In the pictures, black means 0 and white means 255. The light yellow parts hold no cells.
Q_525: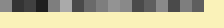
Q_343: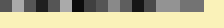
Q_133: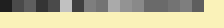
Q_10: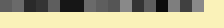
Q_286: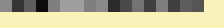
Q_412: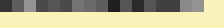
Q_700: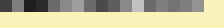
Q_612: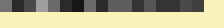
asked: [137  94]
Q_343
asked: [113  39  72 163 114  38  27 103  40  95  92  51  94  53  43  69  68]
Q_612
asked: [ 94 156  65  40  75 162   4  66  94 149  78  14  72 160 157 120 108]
Q_343
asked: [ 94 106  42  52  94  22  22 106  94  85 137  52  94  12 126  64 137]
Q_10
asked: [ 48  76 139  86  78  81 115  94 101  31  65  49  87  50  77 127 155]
Q_412
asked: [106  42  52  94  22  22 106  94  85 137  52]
Q_10

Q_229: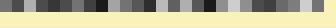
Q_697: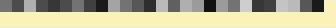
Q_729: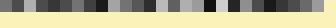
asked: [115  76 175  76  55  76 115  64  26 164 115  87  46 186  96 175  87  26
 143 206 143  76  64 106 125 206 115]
Q_229
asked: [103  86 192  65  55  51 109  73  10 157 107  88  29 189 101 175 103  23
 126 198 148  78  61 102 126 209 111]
Q_229

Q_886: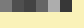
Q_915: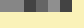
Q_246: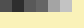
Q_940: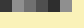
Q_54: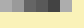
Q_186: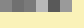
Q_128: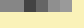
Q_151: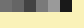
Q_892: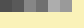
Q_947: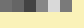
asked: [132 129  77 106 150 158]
Q_128
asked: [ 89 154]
Q_186
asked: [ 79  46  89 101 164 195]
Q_246

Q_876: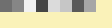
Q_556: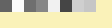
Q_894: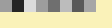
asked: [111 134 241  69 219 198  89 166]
Q_876
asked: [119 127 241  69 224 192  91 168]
Q_876
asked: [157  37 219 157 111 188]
Q_894
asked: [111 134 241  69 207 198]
Q_556
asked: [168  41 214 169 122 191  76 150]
Q_894

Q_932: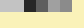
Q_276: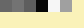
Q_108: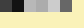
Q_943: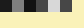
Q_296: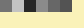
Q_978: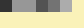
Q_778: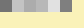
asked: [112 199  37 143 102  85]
Q_296
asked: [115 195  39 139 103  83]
Q_296
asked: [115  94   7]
Q_276

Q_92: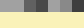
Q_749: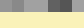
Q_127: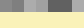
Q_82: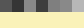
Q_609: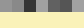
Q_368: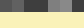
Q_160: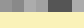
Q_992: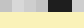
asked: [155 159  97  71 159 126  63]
Q_92
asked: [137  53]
Q_609
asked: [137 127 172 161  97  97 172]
Q_127
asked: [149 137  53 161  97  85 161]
Q_609
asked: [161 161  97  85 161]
Q_749

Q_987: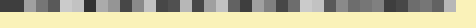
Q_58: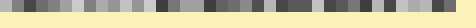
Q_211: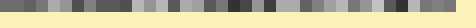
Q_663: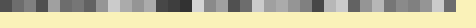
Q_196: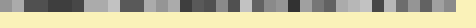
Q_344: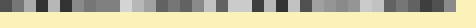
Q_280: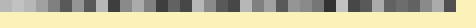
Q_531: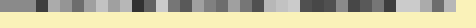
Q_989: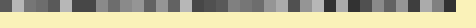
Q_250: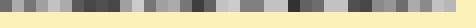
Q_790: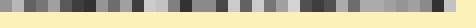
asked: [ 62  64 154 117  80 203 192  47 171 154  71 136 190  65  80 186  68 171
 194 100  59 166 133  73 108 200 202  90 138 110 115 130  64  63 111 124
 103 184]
Q_987
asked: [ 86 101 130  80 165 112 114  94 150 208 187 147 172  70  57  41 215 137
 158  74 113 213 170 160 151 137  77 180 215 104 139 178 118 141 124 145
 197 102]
Q_663
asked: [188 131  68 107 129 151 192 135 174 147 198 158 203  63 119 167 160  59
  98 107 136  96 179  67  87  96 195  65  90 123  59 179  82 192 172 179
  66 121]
Q_58

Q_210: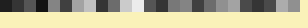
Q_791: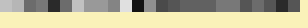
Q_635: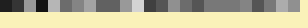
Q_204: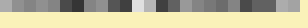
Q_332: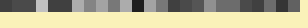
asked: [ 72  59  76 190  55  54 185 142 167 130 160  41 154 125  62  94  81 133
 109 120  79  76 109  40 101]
Q_332
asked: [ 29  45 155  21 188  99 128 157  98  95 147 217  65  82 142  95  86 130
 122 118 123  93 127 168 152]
Q_635
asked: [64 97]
Q_204
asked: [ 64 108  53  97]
Q_332

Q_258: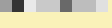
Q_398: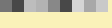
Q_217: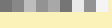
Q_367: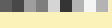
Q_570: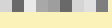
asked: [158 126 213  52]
Q_367
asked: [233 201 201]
Q_258
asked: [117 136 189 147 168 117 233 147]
Q_217
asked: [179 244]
Q_367
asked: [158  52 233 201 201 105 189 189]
Q_258

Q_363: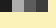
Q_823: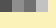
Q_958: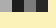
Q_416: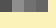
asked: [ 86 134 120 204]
Q_823
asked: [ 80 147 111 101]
Q_416
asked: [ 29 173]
Q_363

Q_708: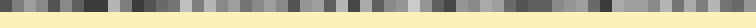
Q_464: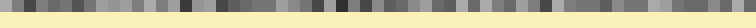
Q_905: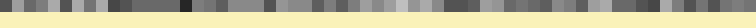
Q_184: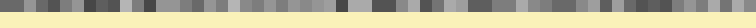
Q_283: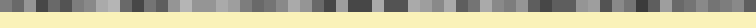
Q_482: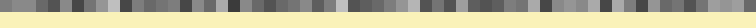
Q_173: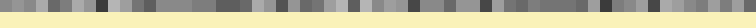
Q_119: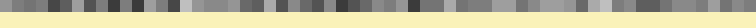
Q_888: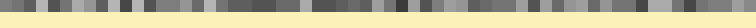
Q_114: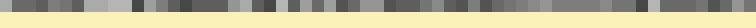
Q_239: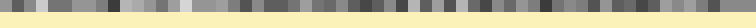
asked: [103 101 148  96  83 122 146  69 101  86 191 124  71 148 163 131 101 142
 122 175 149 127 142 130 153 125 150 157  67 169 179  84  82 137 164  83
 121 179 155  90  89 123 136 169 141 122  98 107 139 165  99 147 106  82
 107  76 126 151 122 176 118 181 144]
Q_184
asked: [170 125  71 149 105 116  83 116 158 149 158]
Q_482
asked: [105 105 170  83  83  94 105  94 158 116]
Q_888
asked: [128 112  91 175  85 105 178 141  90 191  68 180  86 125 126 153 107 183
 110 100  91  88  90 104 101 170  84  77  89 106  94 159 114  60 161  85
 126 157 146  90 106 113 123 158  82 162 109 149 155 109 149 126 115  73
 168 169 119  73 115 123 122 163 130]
Q_888
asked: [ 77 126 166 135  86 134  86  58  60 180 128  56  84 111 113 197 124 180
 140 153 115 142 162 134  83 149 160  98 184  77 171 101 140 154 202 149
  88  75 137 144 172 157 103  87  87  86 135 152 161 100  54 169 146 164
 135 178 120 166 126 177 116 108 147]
Q_708

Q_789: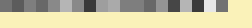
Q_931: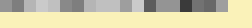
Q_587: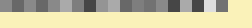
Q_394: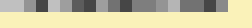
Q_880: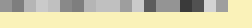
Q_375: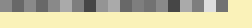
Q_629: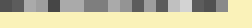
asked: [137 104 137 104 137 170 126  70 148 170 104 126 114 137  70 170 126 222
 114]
Q_375
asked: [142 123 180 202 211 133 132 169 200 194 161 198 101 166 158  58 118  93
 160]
Q_931
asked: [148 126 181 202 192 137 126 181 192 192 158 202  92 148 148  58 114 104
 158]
Q_931
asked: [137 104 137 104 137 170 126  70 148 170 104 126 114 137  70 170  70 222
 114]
Q_587
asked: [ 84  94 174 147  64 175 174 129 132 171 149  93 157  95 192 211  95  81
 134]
Q_629

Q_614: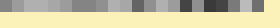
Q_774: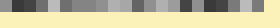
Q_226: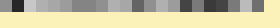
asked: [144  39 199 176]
Q_226
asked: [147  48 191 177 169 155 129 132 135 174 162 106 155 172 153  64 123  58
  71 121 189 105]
Q_226
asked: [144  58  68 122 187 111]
Q_614
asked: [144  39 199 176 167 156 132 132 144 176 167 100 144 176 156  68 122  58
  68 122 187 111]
Q_226

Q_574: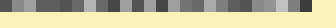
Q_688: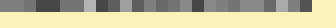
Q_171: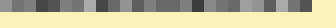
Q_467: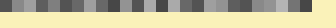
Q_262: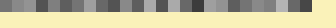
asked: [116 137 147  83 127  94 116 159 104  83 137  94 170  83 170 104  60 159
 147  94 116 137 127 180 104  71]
Q_262
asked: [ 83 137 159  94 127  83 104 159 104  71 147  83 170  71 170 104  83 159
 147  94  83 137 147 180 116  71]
Q_467
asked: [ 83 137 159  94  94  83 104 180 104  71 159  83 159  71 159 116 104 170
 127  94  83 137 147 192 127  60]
Q_574

